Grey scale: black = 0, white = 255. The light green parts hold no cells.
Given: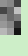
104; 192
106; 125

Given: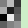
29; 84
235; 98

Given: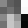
113; 88
196; 151

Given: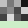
139; 71
218; 91

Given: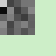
136; 60
126; 81

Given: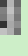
193; 129
176; 119

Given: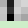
49; 210
2; 188
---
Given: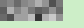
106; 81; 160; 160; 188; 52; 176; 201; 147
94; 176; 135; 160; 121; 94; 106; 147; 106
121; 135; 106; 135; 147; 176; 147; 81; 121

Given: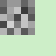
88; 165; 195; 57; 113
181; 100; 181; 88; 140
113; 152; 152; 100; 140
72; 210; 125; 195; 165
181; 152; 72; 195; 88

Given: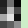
71; 96; 142
45; 184; 71
168; 226; 17
31; 112; 4

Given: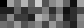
112; 99; 151; 83; 112; 138; 71; 151; 99; 71; 32; 126
0; 163; 112; 179; 99; 205; 83; 138; 163; 99; 16; 163
32; 32; 99; 46; 83; 83; 126; 46; 112; 16; 46; 71
59; 138; 59; 59; 32; 179; 151; 83; 151; 32; 46; 138

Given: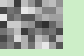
71; 115; 216; 176; 86; 189; 160; 86; 189
59; 203; 203; 160; 146; 71; 47; 102; 146
115; 146; 189; 59; 102; 130; 102; 115; 71
231; 102; 130; 86; 86; 146; 176; 160; 160
71; 115; 102; 231; 216; 176; 130; 130; 176
102; 130; 86; 176; 115; 203; 231; 160; 86
203; 189; 59; 189; 146; 86; 176; 189; 146

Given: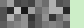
81; 39; 192; 24; 161; 109; 133; 176; 176; 39
94; 121; 133; 146; 68; 94; 121; 133; 121; 94
81; 176; 109; 146; 53; 94; 146; 53; 109; 146
121; 161; 68; 81; 68; 133; 109; 176; 81; 94

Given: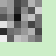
239; 96; 194; 179; 137; 111
44; 111; 123; 152; 179; 69
226; 179; 84; 137; 69; 111
167; 152; 69; 96; 179; 137
123; 152; 57; 137; 84; 210
84; 123; 15; 167; 194; 111

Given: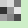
50; 150; 232
205; 220; 119
162; 134; 77

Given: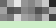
106; 173; 231; 149; 135; 161; 201; 40
135; 122; 215; 161; 149; 122; 186; 68
161; 81; 93; 135; 122; 81; 106; 173
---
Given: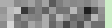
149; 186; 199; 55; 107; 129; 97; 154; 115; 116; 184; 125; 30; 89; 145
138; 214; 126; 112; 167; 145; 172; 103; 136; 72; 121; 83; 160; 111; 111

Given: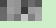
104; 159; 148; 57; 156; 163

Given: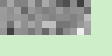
156; 143; 162; 104; 152; 139; 127; 135; 155; 134; 144; 146; 111
159; 116; 174; 145; 165; 145; 193; 191; 118; 119; 129; 150; 167

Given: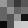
101; 146; 99; 113
11; 82; 199; 204

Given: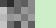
198; 123; 102; 152; 137
196; 111; 68; 158; 96

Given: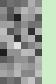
142; 90; 144; 184; 162; 185
159; 162; 109; 142; 113; 115
176; 179; 49; 159; 178; 55
29; 146; 145; 187; 184; 70
149; 136; 175; 159; 148; 174
97; 117; 102; 172; 196; 129
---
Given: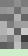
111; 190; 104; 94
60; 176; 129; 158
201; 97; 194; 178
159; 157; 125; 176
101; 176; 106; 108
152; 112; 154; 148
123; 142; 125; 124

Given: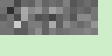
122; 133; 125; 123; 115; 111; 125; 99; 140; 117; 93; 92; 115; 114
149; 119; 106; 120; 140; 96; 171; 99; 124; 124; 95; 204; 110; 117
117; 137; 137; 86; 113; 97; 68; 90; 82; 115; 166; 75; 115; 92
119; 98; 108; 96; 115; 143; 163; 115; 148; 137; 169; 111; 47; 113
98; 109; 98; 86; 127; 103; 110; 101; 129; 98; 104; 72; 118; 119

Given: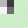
109; 244
60; 183

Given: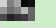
100; 60; 51; 35; 76
102; 186; 128; 110; 150
18; 8; 164; 127; 210

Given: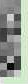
201; 141; 98
65; 12; 159
68; 178; 68
155; 116; 110
145; 118; 129
177; 156; 65
58; 91; 60
124; 158; 112
76; 204; 105
142; 127; 136
130; 140; 146

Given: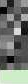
114; 88; 123; 70
73; 67; 4; 57
80; 89; 123; 95
79; 39; 169; 137
76; 77; 124; 126
23; 217; 95; 88
34; 139; 69; 121
172; 71; 161; 100
73; 103; 78; 5
154; 116; 31; 132
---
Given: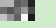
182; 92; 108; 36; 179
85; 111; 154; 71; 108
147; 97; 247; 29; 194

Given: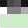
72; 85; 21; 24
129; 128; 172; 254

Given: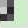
83; 173
39; 206
87; 49

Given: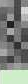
143; 78; 129; 156
115; 73; 212; 103
154; 68; 181; 88
35; 110; 134; 124
168; 122; 81; 106
58; 120; 68; 114
115; 52; 129; 133
126; 92; 77; 167
64; 113; 77; 96
142; 158; 142; 116

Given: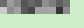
157; 134; 85; 103; 89; 142; 124; 96; 115; 108
142; 160; 88; 71; 163; 164; 166; 53; 140; 201

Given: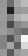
110; 165; 186; 151
32; 150; 155; 153
130; 177; 190; 155
75; 135; 149; 151
140; 121; 107; 156
79; 138; 245; 132
165; 95; 217; 131
90; 154; 165; 153

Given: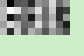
4; 84; 91; 39; 149; 130; 215; 106; 155; 165
251; 226; 124; 147; 223; 108; 202; 44; 62; 186
20; 86; 115; 24; 164; 107; 176; 44; 157; 183
218; 178; 104; 113; 220; 120; 197; 96; 29; 160
43; 198; 90; 176; 145; 86; 157; 121; 80; 191

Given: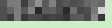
121; 124; 63; 107; 145; 90; 128; 76; 87; 77; 84; 103; 111; 105; 85
98; 124; 88; 132; 40; 92; 96; 76; 42; 111; 70; 78; 120; 209; 79
61; 124; 57; 76; 73; 61; 69; 64; 54; 87; 91; 73; 137; 56; 78

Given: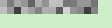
124; 166; 149; 98; 174; 146; 194; 191; 118; 123; 150; 150; 116; 175
155; 62; 182; 159; 131; 175; 174; 90; 209; 148; 134; 61; 132; 191
